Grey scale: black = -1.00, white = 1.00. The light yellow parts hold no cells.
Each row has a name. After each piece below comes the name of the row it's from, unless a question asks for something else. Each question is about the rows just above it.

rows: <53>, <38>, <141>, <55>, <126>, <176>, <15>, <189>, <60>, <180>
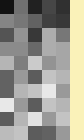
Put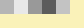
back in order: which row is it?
<189>
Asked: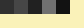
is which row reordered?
<53>
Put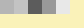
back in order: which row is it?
<189>
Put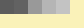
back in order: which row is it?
<176>

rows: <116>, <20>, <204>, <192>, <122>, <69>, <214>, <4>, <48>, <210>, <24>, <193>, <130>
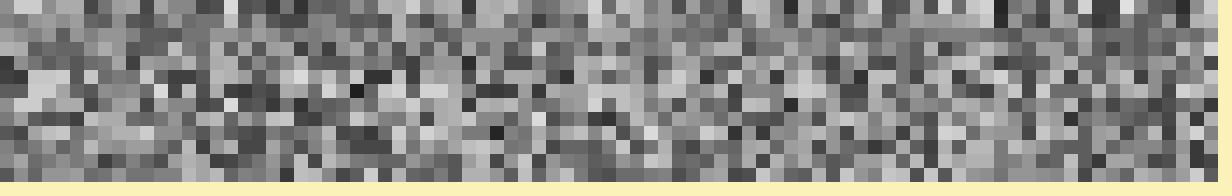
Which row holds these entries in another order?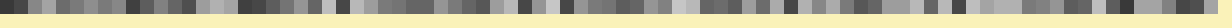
<193>
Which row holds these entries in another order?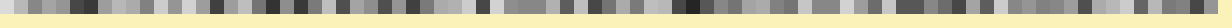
<210>
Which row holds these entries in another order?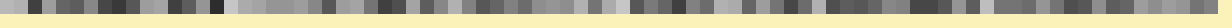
<20>

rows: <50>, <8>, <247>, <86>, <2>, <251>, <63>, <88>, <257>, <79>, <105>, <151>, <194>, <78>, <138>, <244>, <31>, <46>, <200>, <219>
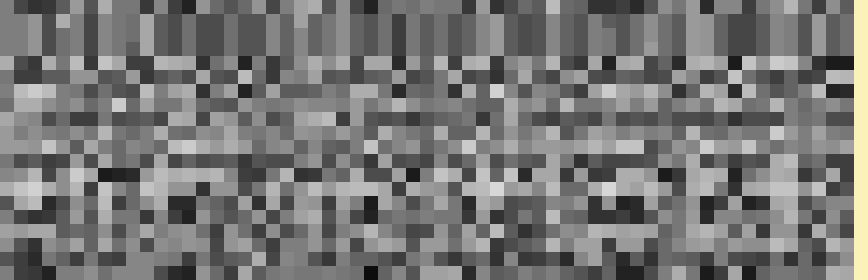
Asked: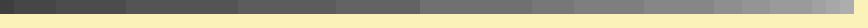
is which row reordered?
<8>
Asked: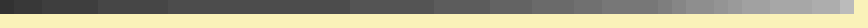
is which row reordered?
<257>
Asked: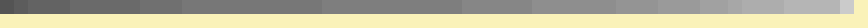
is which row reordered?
<88>
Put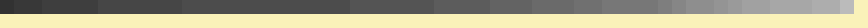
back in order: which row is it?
<151>
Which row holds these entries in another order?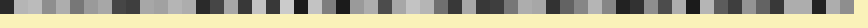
<2>
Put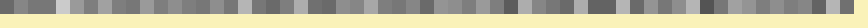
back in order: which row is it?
<79>

